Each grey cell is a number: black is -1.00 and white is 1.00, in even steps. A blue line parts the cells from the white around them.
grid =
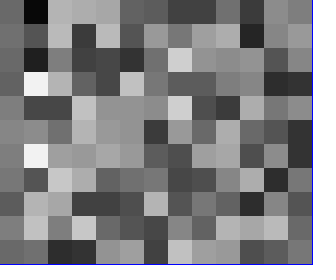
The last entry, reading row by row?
-0.07
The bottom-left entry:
-0.18
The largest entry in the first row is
0.41
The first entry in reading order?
-0.18
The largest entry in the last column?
0.20
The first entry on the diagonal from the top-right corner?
-0.01
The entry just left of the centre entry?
0.15
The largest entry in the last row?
0.51
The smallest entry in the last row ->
-0.65
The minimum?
-0.94
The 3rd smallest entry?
-0.71
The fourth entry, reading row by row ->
0.36
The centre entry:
-0.54
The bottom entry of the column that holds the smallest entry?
-0.12
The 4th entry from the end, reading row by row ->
0.20
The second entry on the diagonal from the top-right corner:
0.05
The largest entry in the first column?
0.05
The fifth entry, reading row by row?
0.31
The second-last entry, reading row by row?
-0.28
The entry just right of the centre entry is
0.20

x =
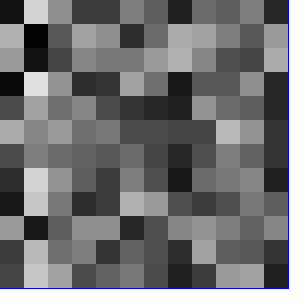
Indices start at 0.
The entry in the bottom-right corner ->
-0.75
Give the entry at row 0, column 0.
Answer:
-0.86
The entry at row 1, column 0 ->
0.39
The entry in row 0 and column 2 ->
0.11
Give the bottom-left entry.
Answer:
-0.47
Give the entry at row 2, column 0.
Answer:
0.21
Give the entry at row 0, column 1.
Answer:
0.65
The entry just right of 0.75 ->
0.16
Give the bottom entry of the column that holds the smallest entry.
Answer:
0.55
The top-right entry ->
-0.70
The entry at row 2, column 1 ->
-0.86

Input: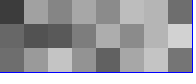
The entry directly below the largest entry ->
-0.08
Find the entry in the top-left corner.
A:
-0.53
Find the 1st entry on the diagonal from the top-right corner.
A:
-0.14
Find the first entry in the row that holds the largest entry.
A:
-0.19
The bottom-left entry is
-0.14
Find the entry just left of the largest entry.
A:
0.42
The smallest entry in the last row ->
-0.24

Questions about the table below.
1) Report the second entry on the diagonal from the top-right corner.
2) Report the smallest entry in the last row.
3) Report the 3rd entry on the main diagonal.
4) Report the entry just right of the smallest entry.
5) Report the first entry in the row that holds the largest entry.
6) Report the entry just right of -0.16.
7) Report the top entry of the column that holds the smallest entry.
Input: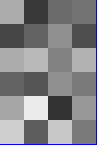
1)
0.13
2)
-0.27
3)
0.02
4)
0.19
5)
0.30
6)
-0.10
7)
-0.16

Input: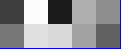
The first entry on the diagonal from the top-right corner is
0.11
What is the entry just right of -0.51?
0.98
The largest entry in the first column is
-0.07

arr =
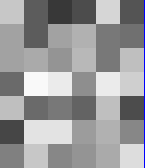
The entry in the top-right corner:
-0.34
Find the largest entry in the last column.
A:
0.73
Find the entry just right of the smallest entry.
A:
-0.40
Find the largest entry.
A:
0.95
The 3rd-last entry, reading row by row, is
0.16
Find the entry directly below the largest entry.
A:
-0.17
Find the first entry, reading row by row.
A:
0.56
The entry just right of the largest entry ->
0.84
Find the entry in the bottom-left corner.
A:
0.00
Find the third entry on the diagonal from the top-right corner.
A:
0.44

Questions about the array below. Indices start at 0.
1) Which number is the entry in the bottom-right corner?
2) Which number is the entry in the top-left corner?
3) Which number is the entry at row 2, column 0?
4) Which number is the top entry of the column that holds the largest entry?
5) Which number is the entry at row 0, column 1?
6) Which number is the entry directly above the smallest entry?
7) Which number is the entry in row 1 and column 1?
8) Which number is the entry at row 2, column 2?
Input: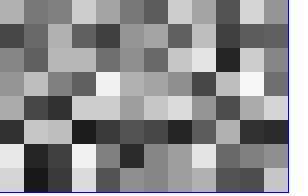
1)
0.55
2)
0.39
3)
0.06
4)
0.66
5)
-0.06
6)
-0.72
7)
-0.18
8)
0.44
